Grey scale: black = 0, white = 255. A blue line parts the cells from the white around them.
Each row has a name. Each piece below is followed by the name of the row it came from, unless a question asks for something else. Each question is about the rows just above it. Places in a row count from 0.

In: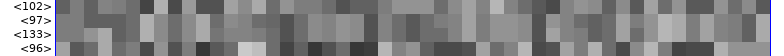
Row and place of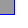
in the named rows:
<102>, 9
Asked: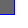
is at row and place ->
<97>, 15
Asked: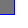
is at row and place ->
<133>, 11

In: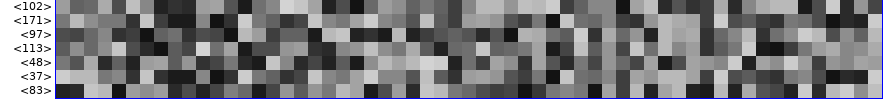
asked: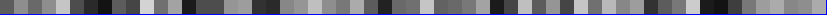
<113>
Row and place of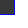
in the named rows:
<83>, 34
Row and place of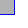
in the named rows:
<97>, 33
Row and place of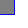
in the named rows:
<83>, 12

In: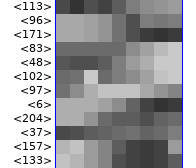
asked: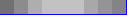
<97>
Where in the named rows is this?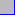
<83>, 7
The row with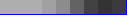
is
<6>
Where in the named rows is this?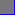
<96>, 7
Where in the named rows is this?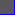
<48>, 0

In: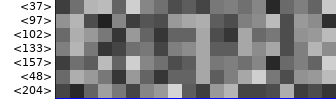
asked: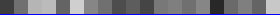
<37>
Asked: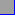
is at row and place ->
<204>, 3
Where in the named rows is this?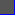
<97>, 6
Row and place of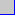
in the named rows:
<37>, 19

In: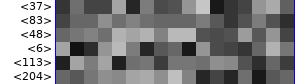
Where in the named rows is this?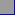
<48>, 13
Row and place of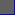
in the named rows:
<37>, 16

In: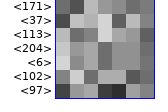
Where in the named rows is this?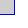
<102>, 1
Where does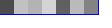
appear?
<37>
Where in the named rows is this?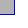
<37>, 2
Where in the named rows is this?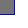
<6>, 6
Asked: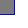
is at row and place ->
<171>, 6
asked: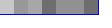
<204>
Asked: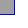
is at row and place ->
<97>, 5

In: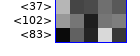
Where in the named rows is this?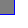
<102>, 4
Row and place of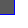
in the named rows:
<37>, 4
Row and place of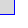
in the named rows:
<83>, 3
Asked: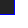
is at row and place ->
<83>, 2
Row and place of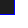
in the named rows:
<102>, 2
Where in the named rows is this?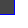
<37>, 1

